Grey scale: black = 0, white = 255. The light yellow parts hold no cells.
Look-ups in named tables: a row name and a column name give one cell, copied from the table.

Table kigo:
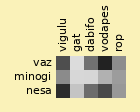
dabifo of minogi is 214
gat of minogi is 215
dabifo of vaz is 113
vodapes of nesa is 73
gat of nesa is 196
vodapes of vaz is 34
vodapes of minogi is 177
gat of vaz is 220
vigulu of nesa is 44
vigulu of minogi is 139

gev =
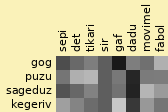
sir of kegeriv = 94
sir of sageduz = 94
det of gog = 105
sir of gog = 94
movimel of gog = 112
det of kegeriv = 132
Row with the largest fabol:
gog

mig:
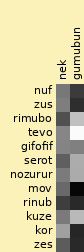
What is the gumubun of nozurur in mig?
171
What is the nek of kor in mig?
160
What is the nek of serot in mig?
95
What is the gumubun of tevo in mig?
251
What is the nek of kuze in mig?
122
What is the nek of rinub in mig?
62
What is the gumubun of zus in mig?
46
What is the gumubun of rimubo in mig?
192
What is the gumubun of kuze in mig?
185
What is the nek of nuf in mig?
120
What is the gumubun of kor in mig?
38
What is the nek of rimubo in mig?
80
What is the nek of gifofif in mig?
132
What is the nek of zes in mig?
92
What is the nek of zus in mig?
126
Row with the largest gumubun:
tevo

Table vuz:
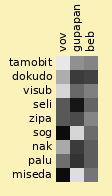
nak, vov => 169
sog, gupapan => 214
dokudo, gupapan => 59
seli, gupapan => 22
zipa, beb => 133
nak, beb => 93
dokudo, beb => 66
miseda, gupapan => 222
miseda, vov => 12
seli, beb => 100
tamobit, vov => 232
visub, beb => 127

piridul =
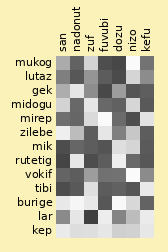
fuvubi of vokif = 113
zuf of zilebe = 93
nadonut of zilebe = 188
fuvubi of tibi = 92
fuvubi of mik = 84
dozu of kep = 207
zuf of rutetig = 77
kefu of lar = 235
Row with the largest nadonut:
burige

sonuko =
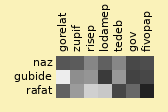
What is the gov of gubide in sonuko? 66
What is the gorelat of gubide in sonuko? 237
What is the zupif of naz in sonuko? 91
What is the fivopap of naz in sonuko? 77
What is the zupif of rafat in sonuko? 155
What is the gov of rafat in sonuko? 103
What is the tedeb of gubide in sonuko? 152
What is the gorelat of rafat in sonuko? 98
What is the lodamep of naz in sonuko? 96
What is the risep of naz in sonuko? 134
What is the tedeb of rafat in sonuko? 70
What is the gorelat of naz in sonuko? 86
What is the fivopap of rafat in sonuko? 34
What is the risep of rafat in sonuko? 208
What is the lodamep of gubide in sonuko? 58
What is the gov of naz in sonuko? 72
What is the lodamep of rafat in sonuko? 200
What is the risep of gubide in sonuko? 149
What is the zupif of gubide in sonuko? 142
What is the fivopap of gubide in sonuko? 71

